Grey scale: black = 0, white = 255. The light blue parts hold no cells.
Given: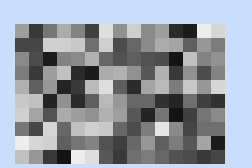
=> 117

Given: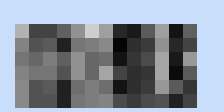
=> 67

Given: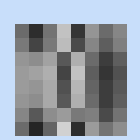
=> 115

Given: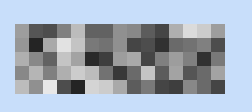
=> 77

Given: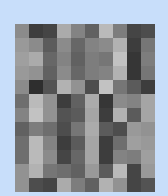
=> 69

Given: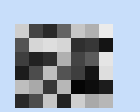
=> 41

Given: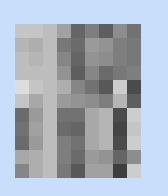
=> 189
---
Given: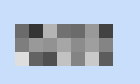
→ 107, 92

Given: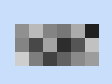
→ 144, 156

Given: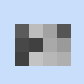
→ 91, 175

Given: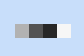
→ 178, 246

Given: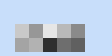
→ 201, 96

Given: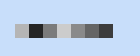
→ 181, 60
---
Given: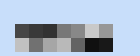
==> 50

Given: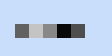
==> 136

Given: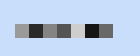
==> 132

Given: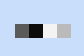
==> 243

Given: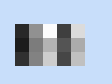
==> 252

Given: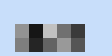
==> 193

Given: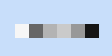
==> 179
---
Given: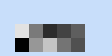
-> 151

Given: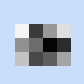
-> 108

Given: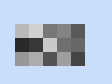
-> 55

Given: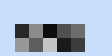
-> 93

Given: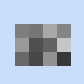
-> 79

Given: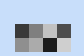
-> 171

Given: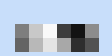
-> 184

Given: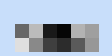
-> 137

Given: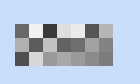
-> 91
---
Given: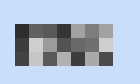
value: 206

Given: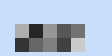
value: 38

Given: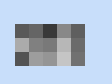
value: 128

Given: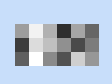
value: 220

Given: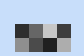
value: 102

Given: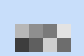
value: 143

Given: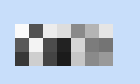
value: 243

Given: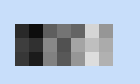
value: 48

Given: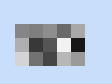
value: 56
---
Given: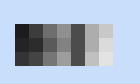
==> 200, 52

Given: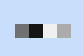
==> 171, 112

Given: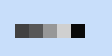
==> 9, 65

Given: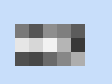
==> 92, 79

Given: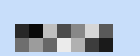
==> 89, 110

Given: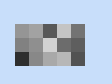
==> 115, 46

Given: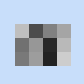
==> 165, 121

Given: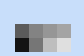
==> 164, 19
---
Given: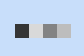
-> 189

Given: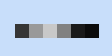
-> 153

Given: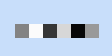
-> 215

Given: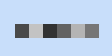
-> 180

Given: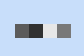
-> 120

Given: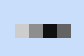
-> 142

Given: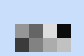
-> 193

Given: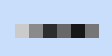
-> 138
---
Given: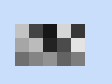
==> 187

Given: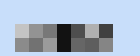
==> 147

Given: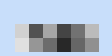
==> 82

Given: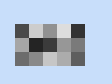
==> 36

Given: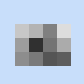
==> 48

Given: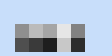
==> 187
